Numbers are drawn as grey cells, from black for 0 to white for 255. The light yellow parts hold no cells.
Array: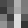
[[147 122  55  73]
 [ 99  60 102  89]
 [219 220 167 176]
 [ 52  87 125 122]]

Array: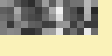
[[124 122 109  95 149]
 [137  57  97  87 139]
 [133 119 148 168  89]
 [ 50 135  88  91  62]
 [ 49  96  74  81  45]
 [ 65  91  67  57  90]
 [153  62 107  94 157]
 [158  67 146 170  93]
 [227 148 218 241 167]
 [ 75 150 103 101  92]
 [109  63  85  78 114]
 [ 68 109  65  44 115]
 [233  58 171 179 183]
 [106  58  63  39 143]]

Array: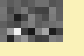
[[117 110  95 114 118 108]
 [ 36 157  80  92  76  91]
 [121 242  72  30  99 101]
 [148  59 109  68 120  84]
 [ 94  23 126 130  82  94]
 [ 62 128  93  96  67 111]
 [ 66 166 103  76  65 111]
 [127  29 111 122 127  84]
 [117  66 118  96  94  91]]

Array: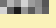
[[210 114]
 [ 90 182]
 [ 26 144]
 [147 210]
 [ 90 156]
 [145 139]
 [ 97  86]]

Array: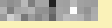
[[154 179 154]
 [207 127 143]
 [184 166 150]
 [120 170 185]
 [156 179 126]
 [135 147 165]
 [154 145 165]
 [101 115  33]
 [167 166 162]
 [188 162 160]
 [182 253 184]
 [178 158 161]
 [155 146 158]
 [173 170 156]]

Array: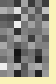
[[134 238 108 135 169  94 133 104  82 176  99]
 [150 155 135 149 126 131 151  94  74 153 104]
 [ 36 175  33  20  88 172  47 238  58 223  53]
 [ 97  85 132  92 116 141 128 119 178 101 163]
 [136 161 119 114 165  60 115 161  94 153  58]
 [ 34 173  33  65 126 136 114 120 129  89 122]
 [152 137 120 141 128  97 144 169  70 191  60]]

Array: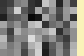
[[136 164 186 128 166  31  57  53]
 [129 121  82  62 114  84 100  64]
 [149 144 134 177 146  93 207 122]
 [ 70  89 133 139  99 111  86 136]
 [144 177 219 158 184   9  54  51]
 [208 199 166 144 200  23 168  39]
 [ 28  37 112 162  51 168  95 197]
 [ 86  95 144 197 109 120 151 165]
 [144 137  90  46 127  66  76  35]
 [ 92  77  59 106  75 149 152 137]
 [185 175 144 144 177  48 177  63]]

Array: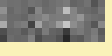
[[ 66  79 171 125 145 118]
 [108 103 108 107 104 111]
 [102 105 119 107 113 112]
 [104  90 125 102 107 106]
 [128 111  67 120  86 115]
 [ 77  90 162 126 133 112]
 [ 96 123 119 138 108 104]
 [ 96 100 127 122 111 111]
 [ 82  95 157 124 126 116]
 [ 39  58 198 123 189 122]
 [ 94 114 141 133 132 100]
 [ 89 121 125 149 110 105]
 [110 108 108 116 106 114]
 [127 122  87 110 100  84]
 [ 99  90 135 107 117 107]]

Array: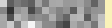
[[166 169 134 211]
 [201  81  50  94]
 [126 184 148 122]
 [200 165 162 108]
 [245 130  74  95]
 [182 142 119 163]
 [139 134 179 121]
 [138 173 152 168]
 [ 90 128 131 170]
 [ 69 101 145 153]
 [169 179  93 155]
 [147 184 174 163]
 [164  91 127 139]
 [119 155 147  99]
 [195 191 150 150]]
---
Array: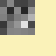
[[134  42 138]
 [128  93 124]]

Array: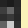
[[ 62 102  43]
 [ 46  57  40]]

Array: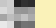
[[218 205 151]
 [165 189 174]]

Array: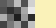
[[ 80  48  73]
 [175 104  31]]

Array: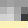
[[181 198 164]
 [209 212 173]]

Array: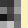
[[129  74 158]
 [ 19  60 105]]

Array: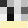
[[216  38 216]
 [240  14 239]]
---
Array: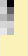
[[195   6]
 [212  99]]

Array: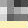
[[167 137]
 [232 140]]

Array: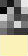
[[ 72  22]
 [  4 173]]

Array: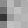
[[139 187]
 [107 178]]

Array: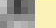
[[196 126]
 [180 118]]

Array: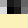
[[169  26]
 [221   3]]

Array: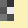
[[105  51]
 [ 84 234]]
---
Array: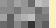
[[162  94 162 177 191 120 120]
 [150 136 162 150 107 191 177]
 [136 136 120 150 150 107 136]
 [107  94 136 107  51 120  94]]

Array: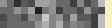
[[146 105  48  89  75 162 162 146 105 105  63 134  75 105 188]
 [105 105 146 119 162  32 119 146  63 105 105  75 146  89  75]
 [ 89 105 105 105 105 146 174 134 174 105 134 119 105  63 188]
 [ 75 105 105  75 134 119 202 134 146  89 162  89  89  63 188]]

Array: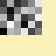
[[185  45 201  59  99 245]
 [128 245 155  16 216  83]
 [ 99  16 114 201 185 155]
 [ 59 169  45  83 140 231]
 [  3 185 169 231  71 128]]

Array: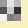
[[242 125 140]
 [155 227 186]
 [ 82 201  50]]

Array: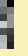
[[203 148]
 [190  35]
 [178  50]
 [136   6]
 [109 124]
 [ 81  65]
 [ 65 148]]

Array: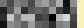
[[115  74 127 115  74 141 157 115 171  17 141]
 [ 46 198 115 184 184  60  74   2 184 214  74]
 [ 32  87 157  46  87  99  87 157  60  32  99]
 [ 17 141 127  99 157  99  87  46 127 141  60]]
